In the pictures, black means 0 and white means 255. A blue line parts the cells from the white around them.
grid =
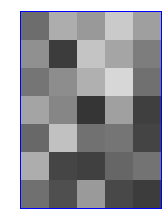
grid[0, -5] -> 109
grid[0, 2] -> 153
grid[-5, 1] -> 141
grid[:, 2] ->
[153, 196, 176, 53, 113, 64, 154]
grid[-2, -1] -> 115
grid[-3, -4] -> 193
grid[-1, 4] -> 60
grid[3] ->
[164, 134, 53, 160, 63]
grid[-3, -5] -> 104

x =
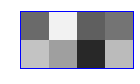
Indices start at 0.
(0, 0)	106
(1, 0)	195
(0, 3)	116

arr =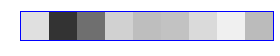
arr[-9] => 224
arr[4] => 190

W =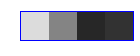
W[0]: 220
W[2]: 39
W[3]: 50

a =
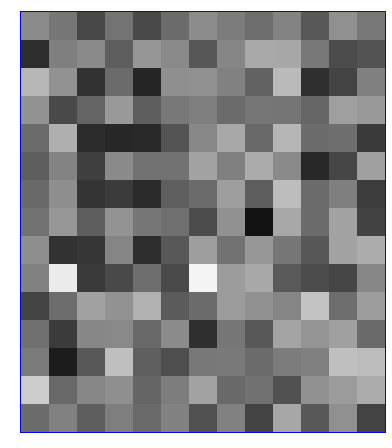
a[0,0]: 139
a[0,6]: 140
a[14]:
[108, 129, 94, 126, 106, 130, 81, 129, 67, 167, 88, 144, 67]
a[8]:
[142, 50, 54, 133, 45, 88, 158, 114, 151, 119, 87, 163, 172]
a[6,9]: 189
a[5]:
[93, 131, 64, 138, 114, 114, 163, 128, 171, 138, 40, 70, 160]
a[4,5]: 84
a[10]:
[67, 109, 161, 146, 177, 91, 108, 155, 145, 133, 195, 110, 157]
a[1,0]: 45
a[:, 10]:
[88, 120, 47, 102, 108, 40, 107, 108, 87, 76, 195, 148, 128, 145, 88]
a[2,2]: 50
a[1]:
[45, 127, 138, 94, 150, 138, 87, 134, 169, 167, 120, 76, 83]
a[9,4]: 110
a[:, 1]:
[118, 127, 146, 73, 175, 131, 142, 151, 50, 235, 109, 59, 28, 105, 129]
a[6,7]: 158
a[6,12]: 60
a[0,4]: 73
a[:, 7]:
[124, 134, 130, 107, 168, 128, 158, 145, 114, 156, 155, 119, 121, 105, 129]
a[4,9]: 182
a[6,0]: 105
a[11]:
[112, 59, 135, 137, 105, 139, 47, 119, 88, 164, 148, 160, 106]
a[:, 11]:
[144, 76, 67, 159, 110, 70, 127, 162, 163, 70, 110, 160, 191, 155, 144]
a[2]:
[183, 146, 50, 107, 37, 143, 144, 130, 98, 186, 47, 67, 128]
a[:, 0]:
[139, 45, 183, 146, 107, 93, 105, 114, 142, 129, 67, 112, 122, 205, 108]
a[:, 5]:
[108, 138, 143, 120, 84, 114, 95, 111, 88, 74, 91, 139, 78, 125, 130]
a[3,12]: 153
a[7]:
[114, 151, 94, 147, 119, 111, 76, 145, 19, 168, 108, 162, 66]
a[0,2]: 71
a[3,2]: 100
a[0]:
[139, 118, 71, 115, 73, 108, 140, 124, 110, 131, 88, 144, 120]

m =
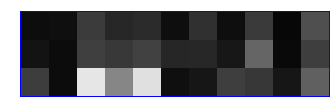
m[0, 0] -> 13
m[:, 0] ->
[13, 19, 61]
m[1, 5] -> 38
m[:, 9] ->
[7, 9, 22]
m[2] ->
[61, 12, 230, 134, 224, 15, 22, 62, 55, 22, 96]
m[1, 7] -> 23
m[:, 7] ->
[14, 23, 62]
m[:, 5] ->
[14, 38, 15]
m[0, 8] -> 58
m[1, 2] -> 63

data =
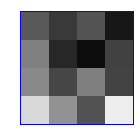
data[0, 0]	89
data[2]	[137, 70, 127, 67]
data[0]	[89, 57, 83, 23]
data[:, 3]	[23, 65, 67, 237]
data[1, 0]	128
